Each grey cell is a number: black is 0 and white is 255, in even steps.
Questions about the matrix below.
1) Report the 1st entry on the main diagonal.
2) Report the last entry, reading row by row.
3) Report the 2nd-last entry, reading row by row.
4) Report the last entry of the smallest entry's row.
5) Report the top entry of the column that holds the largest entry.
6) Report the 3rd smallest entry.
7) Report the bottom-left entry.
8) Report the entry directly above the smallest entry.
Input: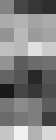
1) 132
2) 217
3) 178
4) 77
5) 69
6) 46
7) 197
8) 99
